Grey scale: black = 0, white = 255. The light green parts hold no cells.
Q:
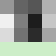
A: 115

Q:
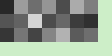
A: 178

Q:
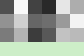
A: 88

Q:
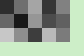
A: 61

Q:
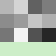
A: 243

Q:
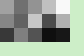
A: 83

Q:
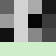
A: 210

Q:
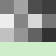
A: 149
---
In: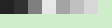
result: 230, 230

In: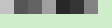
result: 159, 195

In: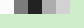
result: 34, 251

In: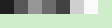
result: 107, 249

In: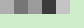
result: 155, 196

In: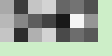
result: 67, 245

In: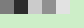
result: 203, 226
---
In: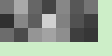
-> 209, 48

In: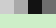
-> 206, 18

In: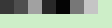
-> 197, 4

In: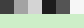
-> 246, 29

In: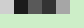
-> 207, 27

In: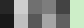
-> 206, 25
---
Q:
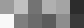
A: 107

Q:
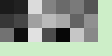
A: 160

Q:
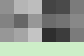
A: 151

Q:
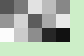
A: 92

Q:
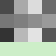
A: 141

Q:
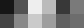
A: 202

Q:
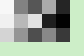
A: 226
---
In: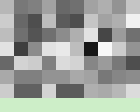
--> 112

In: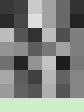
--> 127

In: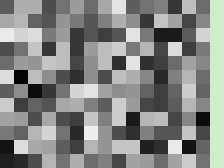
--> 212

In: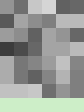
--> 103

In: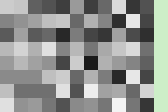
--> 47

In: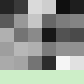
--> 74

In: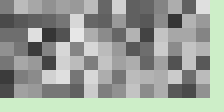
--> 132

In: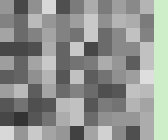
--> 130

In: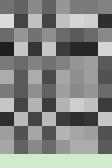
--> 137
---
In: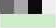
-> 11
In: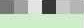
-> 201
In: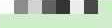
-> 237
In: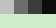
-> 60
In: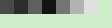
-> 179
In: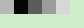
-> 156
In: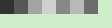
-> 185
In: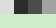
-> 76
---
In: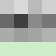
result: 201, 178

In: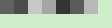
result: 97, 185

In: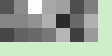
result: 84, 154

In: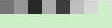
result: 116, 214

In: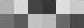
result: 178, 74

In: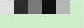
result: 224, 182

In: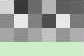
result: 212, 173

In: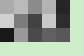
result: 171, 88

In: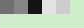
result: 112, 204

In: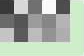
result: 56, 174
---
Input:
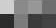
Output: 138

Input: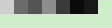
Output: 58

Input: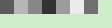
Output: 156

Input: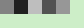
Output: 190

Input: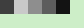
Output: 142

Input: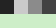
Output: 202

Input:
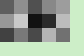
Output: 80

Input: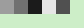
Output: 27
